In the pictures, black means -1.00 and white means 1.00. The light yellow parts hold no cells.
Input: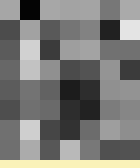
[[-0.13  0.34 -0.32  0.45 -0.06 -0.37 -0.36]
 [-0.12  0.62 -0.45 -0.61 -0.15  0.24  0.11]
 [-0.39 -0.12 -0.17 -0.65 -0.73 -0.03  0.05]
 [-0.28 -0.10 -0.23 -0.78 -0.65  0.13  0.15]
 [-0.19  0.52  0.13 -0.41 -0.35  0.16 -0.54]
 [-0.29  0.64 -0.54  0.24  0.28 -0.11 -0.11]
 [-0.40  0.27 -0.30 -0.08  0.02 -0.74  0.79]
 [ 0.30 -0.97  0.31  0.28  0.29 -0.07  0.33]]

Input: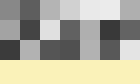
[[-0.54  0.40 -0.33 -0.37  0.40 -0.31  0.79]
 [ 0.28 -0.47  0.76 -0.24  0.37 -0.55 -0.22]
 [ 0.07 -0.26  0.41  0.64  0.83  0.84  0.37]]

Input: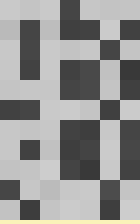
[[ 0.52 -0.52  0.54  0.59  0.57 -0.51  0.61]
 [-0.45  0.55  0.47  0.56  0.58 -0.40  0.54]
 [ 0.52  0.54  0.61 -0.47 -0.55  0.58 -0.48]
 [ 0.56 -0.49  0.51 -0.51 -0.47  0.59 -0.44]
 [ 0.56  0.54  0.56 -0.48 -0.51  0.57 -0.46]
 [-0.49 -0.46  0.58  0.59  0.54 -0.50  0.59]
 [ 0.54  0.55  0.55 -0.46 -0.43  0.54 -0.50]
 [ 0.56 -0.48  0.58 -0.49 -0.43  0.51 -0.55]
 [ 0.57 -0.45  0.58  0.53  0.56 -0.46  0.54]
 [ 0.46 -0.46  0.48 -0.50 -0.48  0.59 -0.49]
 [ 0.58  0.54  0.58 -0.46  0.55  0.53  0.54]]

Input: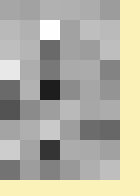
[[-0.10  0.23  0.01  0.20  0.37  0.49]
 [ 0.61  0.29 -0.59  0.35  0.33  0.26]
 [ 0.29  0.37  0.58  0.24 -0.15 -0.19]
 [-0.35  0.09  0.24  0.45  0.31  0.35]
 [-0.17  0.40 -0.77  0.10  0.30  0.16]
 [ 0.82  0.36 -0.06  0.33  0.34  0.03]
 [ 0.49  0.42 -0.17  0.27  0.23  0.49]
 [ 0.45  0.39  0.99  0.27  0.49  0.46]
 [ 0.30  0.27  0.39  0.38  0.35  0.22]]

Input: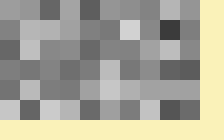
[[ 0.55 -0.21  0.59  0.42 -0.17  0.25 -0.03  0.52 -0.33 -0.16]
 [-0.10  0.46 -0.02 -0.04  0.26  0.55  0.38  0.27  0.27  0.26]
 [-0.01 -0.07  0.03 -0.13 -0.03  0.47 -0.06  0.10 -0.23 -0.28]
 [-0.19  0.50  0.07  0.09 -0.18  0.03  0.02  0.27  0.48  0.07]
 [ 0.02  0.43  0.40  0.26  0.00 -0.05  0.65  0.07 -0.54 -0.01]
 [ 0.23  0.18 -0.20  0.29 -0.26  0.17  0.11  0.03  0.42  0.17]]

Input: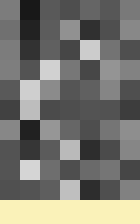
[[-0.37 -0.35 -0.26  0.50 -0.65 -0.38  0.01]
 [-0.34  0.67 -0.14 -0.39 -0.17 -0.08 -0.45]
 [-0.35 -0.58 -0.29  0.46 -0.65 -0.41  0.05]
 [ 0.06 -0.74  0.18 -0.20 -0.39 -0.08  0.11]
 [-0.49  0.48 -0.41 -0.39 -0.35 -0.36 -0.52]
 [-0.30  0.62  0.09 -0.33 -0.25  0.04 -0.38]
 [-0.01 -0.35  0.64 -0.07 -0.44  0.16  0.02]
 [-0.03 -0.61 -0.25 -0.45  0.60 -0.10 -0.38]
 [-0.12 -0.73 -0.28  0.14 -0.62 -0.38  0.07]
 [-0.03 -0.81 -0.30 -0.39 -0.21 -0.32 -0.05]]

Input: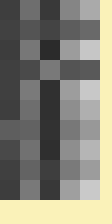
[[-0.52 -0.05 -0.56  0.25  0.58]
 [-0.50 -0.22 -0.51 -0.04  0.22]
 [-0.43 -0.11 -0.63  0.11  0.42]
 [-0.26 -0.23 -0.61 -0.06  0.19]
 [-0.51 -0.14 -0.62  0.11  0.37]
 [-0.50 -0.04 -0.62  0.23  0.57]
 [-0.50 -0.42 -0.05 -0.34 -0.30]
 [-0.52 -0.07 -0.66  0.22  0.55]
 [-0.49 -0.34 -0.47 -0.27 -0.18]
 [-0.51 -0.14 -0.55  0.04  0.33]]
